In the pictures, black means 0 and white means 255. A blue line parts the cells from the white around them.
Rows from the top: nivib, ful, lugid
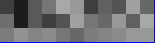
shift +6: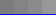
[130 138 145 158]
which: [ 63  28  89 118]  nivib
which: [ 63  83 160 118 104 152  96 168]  ful
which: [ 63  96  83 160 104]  nivib

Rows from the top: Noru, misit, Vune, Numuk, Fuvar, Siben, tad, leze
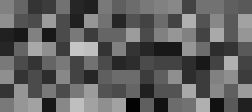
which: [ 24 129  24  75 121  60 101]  Vune
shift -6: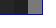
[ 32  26 115]
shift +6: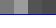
[127 162  89  81]
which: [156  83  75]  tad

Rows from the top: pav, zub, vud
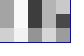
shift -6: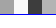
[158 243  55 174]
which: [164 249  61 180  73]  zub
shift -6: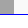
[158 243]
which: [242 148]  vud
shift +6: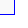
[255]
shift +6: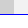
[214 248]

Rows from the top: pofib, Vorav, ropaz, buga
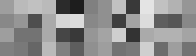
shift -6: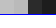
[187 180  37  23]
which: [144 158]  buga
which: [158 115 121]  buga

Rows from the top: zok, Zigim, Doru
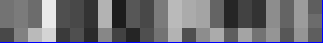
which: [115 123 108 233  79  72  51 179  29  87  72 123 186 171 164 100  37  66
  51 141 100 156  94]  zok
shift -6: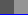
[ 81 143]
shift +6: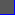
[93]
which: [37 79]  Doru
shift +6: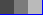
[ 78 129 192]
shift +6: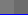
[129 114]

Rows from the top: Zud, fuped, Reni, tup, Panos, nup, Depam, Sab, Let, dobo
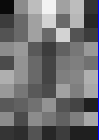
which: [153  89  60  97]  tup
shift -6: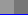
[147 113]
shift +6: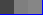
[ 74 133 140]
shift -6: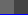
[99 62]
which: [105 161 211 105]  fuped
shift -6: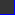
[46]
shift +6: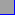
[167]

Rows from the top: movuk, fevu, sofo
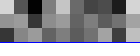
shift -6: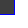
[56]
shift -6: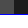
[70 22]
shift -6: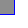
[135]
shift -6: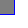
[120]
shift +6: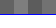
[105 132  98 120]
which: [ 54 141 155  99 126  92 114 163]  fevu
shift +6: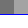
[120 169]

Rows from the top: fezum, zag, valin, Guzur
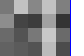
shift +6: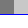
[126 206]
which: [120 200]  valin

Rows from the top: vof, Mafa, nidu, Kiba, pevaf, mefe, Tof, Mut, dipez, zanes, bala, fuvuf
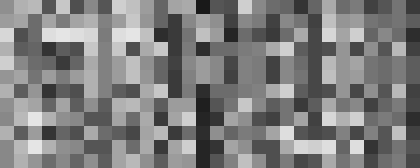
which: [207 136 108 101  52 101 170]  vof
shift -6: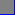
[123]
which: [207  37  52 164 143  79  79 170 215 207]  bala

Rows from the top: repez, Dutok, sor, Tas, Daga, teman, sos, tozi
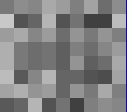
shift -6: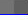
[109  89]
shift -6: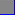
[128]
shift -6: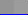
[142 150]
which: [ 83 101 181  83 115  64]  Dutok
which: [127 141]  tozi

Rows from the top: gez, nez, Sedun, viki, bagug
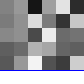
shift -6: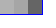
[172 160  95]
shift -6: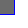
[101]

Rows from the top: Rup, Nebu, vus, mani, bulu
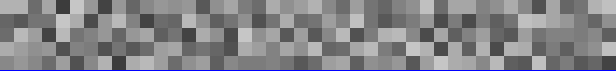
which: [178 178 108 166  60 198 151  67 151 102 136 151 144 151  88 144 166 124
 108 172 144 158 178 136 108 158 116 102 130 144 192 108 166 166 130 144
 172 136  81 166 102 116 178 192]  Rup
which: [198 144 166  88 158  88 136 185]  vus
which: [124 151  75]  Nebu

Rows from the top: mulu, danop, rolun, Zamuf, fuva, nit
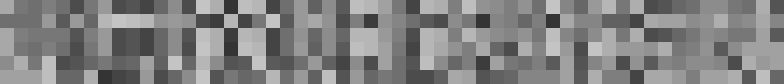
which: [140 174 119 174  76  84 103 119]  rolun
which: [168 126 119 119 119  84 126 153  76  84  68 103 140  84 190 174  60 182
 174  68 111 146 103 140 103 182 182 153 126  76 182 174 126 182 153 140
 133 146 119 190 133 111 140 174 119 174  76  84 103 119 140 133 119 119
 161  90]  rolun
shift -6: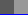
[ 84 147]
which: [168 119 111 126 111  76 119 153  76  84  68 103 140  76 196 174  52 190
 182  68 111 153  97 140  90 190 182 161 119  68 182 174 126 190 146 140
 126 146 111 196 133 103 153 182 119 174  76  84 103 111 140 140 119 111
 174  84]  mulu

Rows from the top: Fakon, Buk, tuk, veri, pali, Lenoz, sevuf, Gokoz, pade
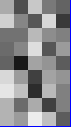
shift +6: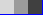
[222 161  70]
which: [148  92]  pali
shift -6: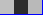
[186  38 179]
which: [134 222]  veri
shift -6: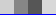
[202 128  80 210]
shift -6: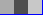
[165  72 194]

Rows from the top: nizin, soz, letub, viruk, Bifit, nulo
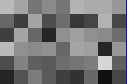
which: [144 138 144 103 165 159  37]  viruk
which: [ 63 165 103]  letub
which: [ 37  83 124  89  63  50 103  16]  nulo

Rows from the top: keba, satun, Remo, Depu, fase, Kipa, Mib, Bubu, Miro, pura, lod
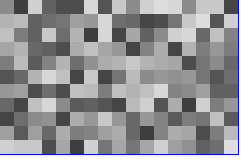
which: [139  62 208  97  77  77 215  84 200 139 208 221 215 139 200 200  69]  keba
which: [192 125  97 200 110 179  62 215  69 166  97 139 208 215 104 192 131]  Remo
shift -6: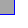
[160]
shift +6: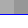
[178 157]
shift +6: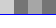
[214 123 172 123]
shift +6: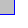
[198]
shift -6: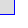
[215]

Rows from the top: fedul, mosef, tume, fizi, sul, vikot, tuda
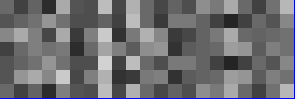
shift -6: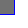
[107]
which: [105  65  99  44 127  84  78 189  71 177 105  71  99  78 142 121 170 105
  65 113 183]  tuda
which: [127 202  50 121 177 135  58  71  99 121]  tume
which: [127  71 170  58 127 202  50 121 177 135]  tume
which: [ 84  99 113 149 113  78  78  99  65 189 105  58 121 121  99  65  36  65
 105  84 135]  mosef
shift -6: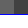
[93 59]

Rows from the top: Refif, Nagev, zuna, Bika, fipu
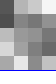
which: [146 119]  zuna
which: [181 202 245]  Refif
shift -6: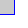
[196]

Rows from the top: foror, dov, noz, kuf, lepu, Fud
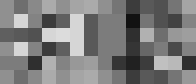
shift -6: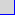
[208]
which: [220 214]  noz
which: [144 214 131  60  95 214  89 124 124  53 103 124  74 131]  kuf
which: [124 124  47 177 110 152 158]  noz
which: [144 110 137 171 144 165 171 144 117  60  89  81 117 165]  foror
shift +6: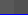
[95 87]

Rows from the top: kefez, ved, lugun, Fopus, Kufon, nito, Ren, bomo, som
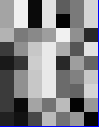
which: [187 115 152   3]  som
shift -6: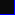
[4]
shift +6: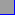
[164]

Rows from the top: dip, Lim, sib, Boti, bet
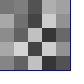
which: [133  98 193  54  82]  bet
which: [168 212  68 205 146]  Boti
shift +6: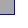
[174]

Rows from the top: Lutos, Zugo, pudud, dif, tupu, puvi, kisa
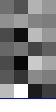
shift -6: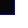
[1]
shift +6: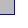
[193]

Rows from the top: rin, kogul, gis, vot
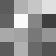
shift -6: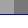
[157 114]
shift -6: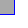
[163]
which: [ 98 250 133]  kogul
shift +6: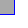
[175]
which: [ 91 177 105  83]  vot
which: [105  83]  vot

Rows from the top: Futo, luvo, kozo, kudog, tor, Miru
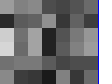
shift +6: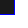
[32]
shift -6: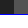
[28 77]
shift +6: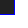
[40]

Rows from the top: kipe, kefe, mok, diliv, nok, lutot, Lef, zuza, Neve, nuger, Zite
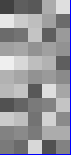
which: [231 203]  kefe
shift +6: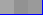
[172 152 160]
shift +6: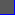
[94]
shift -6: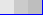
[225 197 184]

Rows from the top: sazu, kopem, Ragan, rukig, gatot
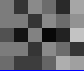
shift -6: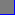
[118]
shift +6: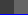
[ 67 107]
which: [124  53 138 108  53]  rukig
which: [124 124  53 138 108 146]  kopem

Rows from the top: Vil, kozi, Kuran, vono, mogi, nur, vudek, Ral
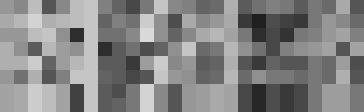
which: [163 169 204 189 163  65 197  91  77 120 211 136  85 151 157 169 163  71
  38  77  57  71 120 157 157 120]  vudek
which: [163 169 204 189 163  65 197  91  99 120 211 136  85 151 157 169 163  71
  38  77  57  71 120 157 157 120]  Ral
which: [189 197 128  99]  Vil
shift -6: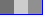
[107 198 138]
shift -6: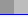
[145 183]

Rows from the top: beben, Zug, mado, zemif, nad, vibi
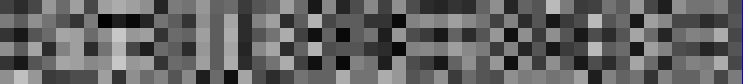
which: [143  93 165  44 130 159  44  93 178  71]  Zug
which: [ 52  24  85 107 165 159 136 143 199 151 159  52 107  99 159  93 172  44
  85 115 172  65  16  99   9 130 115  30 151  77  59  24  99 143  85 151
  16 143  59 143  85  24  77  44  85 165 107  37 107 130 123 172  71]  nad
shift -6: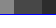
[130  65  65  38]
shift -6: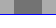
[166 109 109 166]
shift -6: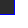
[38]

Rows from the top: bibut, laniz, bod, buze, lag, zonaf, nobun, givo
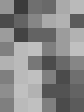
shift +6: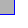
[184]
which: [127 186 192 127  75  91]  givo

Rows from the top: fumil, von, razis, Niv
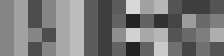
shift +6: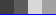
[ 68  98 222 168]
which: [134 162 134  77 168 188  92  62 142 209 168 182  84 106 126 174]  razis
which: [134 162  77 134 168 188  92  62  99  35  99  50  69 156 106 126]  von
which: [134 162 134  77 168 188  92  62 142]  razis
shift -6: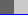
[ 93 196]
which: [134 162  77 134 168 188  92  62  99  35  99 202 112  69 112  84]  Niv

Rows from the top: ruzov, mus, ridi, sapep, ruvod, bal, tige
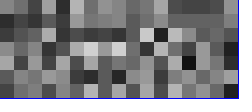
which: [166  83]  tige
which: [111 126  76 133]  tige
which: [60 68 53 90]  ridi
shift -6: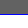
[92 92]
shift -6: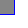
[127]

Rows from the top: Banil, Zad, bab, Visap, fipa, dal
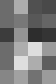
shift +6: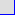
[228]
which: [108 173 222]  Visap
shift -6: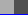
[167  74]
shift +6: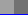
[167 120]
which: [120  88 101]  Zad

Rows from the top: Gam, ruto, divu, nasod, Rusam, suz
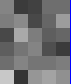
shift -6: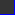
[46]
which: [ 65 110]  Gam
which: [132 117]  Rusam
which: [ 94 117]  nasod
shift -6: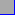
[163]

